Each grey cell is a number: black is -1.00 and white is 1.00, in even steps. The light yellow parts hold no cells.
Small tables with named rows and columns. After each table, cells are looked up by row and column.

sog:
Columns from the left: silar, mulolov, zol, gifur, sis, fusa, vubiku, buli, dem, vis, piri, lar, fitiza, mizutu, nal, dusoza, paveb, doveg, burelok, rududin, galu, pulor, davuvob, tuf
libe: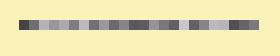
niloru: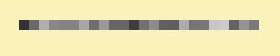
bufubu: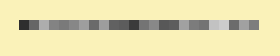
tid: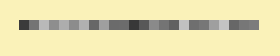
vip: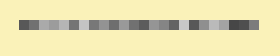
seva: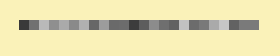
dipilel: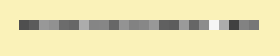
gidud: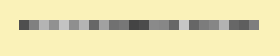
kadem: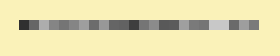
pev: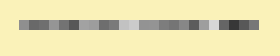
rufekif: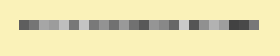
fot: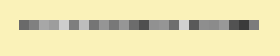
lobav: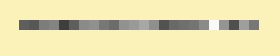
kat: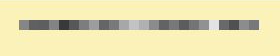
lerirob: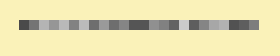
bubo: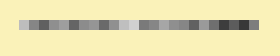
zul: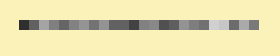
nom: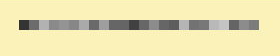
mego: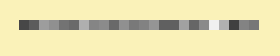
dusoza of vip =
-0.22
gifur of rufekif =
0.22
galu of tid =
0.53
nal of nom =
-0.20
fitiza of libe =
-0.27
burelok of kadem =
-0.08
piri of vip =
0.20
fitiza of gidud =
-0.40
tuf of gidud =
-0.01
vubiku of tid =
0.38
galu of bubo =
-0.52
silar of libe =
-0.46

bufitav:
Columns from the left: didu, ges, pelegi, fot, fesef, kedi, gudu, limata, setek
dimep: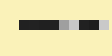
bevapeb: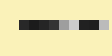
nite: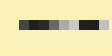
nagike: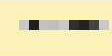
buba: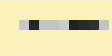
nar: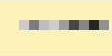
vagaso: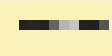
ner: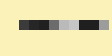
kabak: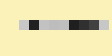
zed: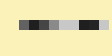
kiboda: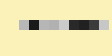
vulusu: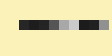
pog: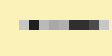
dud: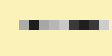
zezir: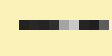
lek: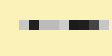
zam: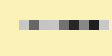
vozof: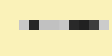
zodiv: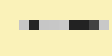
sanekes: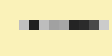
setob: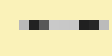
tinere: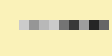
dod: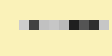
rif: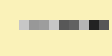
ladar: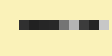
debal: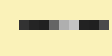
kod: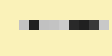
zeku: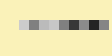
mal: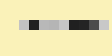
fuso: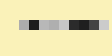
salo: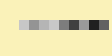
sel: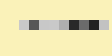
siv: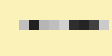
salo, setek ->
-0.23
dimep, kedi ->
0.56
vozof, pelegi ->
0.51
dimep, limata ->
-0.77
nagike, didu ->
0.56
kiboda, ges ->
-0.80
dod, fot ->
0.55
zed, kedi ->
0.57
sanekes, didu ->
0.50
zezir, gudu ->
-0.72
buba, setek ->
0.53
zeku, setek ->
0.04
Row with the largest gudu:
rif

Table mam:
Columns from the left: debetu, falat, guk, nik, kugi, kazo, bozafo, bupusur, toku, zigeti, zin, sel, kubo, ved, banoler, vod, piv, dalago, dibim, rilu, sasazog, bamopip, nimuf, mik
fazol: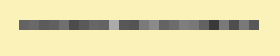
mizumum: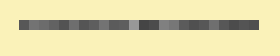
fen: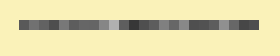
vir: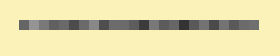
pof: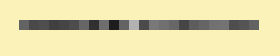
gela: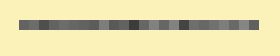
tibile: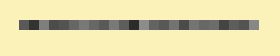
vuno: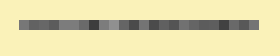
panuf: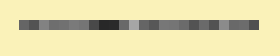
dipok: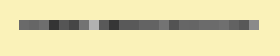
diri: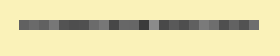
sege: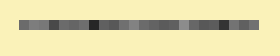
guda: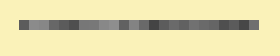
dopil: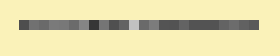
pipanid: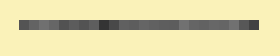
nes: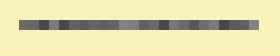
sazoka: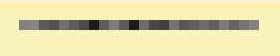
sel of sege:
0.02
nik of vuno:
-0.28
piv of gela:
-0.47
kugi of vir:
-0.18
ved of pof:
-0.06
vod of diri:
-0.30
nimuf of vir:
-0.16
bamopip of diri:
-0.23
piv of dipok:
-0.20
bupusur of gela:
-0.28
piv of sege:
0.10
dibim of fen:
-0.36
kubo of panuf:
-0.21
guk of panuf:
0.02
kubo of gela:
-0.20
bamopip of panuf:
-0.18
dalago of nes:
-0.31

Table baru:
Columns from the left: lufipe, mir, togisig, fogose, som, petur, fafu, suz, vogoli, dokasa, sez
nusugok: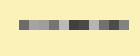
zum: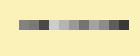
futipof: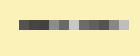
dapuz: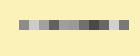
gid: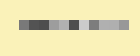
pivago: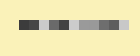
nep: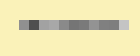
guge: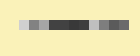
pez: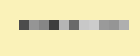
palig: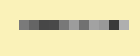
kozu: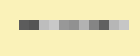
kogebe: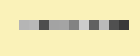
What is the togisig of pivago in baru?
0.59
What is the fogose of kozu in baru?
0.57
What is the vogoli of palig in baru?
0.20
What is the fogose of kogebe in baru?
0.28
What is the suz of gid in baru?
-0.02
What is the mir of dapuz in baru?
0.60
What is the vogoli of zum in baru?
0.10
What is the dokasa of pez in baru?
0.17
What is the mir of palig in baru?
-0.21
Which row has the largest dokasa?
dapuz

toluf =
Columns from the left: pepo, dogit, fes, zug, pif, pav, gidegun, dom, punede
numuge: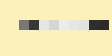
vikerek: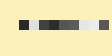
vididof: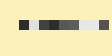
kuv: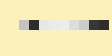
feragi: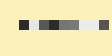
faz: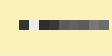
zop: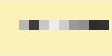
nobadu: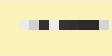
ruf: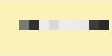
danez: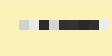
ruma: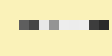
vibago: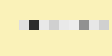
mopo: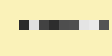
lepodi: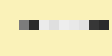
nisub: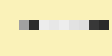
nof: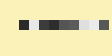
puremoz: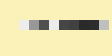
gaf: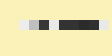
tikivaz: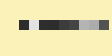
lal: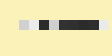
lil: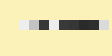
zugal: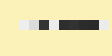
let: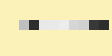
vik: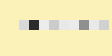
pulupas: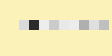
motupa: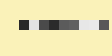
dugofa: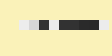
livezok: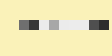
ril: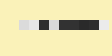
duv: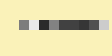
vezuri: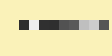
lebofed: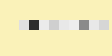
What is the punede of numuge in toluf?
-0.66
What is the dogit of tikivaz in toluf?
0.77
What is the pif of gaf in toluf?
-0.60
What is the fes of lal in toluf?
-0.66
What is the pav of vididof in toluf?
-0.27
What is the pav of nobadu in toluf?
-0.62
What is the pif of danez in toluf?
-0.62
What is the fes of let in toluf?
0.82
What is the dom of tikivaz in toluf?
0.35
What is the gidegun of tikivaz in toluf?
0.41
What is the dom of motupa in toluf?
0.83
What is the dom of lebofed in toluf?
0.82

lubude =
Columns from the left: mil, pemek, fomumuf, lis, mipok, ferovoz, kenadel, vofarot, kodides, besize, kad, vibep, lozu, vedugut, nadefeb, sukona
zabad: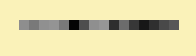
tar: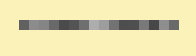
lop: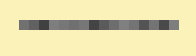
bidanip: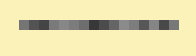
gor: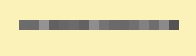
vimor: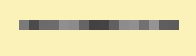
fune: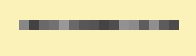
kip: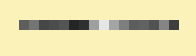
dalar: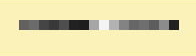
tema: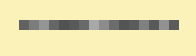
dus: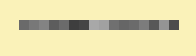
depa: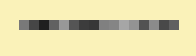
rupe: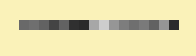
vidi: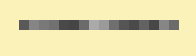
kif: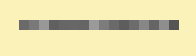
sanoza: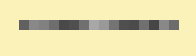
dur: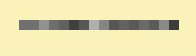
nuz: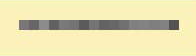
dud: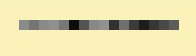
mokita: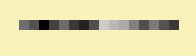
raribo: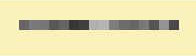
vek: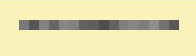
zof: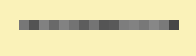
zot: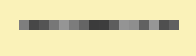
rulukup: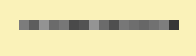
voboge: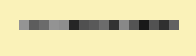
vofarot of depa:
-0.57
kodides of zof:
-0.33
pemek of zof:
-0.35
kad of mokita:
0.33
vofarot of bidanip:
-0.56
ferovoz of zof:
-0.10
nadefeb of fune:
-0.28
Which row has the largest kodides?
dalar

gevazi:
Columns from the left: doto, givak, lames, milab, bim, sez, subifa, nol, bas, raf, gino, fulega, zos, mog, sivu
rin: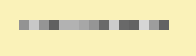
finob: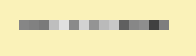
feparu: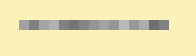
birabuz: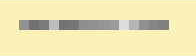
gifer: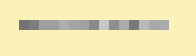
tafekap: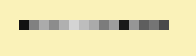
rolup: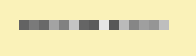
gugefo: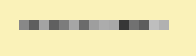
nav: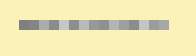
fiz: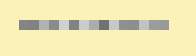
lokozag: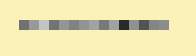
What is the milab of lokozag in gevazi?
-0.10
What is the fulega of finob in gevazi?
0.06
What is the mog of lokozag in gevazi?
0.04
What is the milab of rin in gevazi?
-0.25
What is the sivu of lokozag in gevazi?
0.10
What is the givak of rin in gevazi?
0.57

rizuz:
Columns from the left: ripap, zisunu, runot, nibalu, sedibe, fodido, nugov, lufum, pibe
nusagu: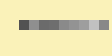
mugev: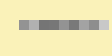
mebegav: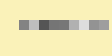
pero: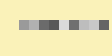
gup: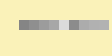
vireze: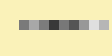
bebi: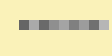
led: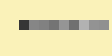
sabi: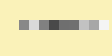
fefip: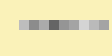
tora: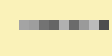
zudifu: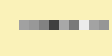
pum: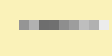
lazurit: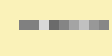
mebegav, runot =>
-0.33
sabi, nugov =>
0.52
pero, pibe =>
-0.21
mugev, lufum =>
0.11
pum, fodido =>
0.23
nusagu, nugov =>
0.24
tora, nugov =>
0.21
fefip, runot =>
0.34
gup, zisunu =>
0.12
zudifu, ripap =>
0.26
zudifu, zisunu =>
0.19

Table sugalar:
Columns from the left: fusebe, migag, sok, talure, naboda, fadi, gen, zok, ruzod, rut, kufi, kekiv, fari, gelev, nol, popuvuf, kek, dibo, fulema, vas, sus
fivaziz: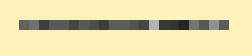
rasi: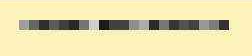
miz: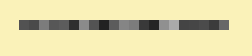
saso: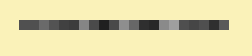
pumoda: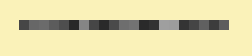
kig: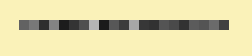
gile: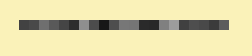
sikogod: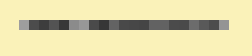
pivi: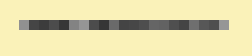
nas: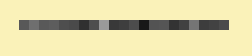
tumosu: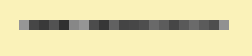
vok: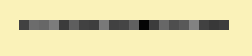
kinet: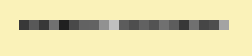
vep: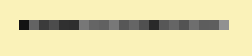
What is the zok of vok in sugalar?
-0.51
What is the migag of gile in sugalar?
-0.43
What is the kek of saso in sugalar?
-0.38
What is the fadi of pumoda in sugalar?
-0.69
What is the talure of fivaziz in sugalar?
-0.30
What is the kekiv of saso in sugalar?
-0.19
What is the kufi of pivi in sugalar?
-0.47
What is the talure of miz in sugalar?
-0.32
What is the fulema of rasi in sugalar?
0.19

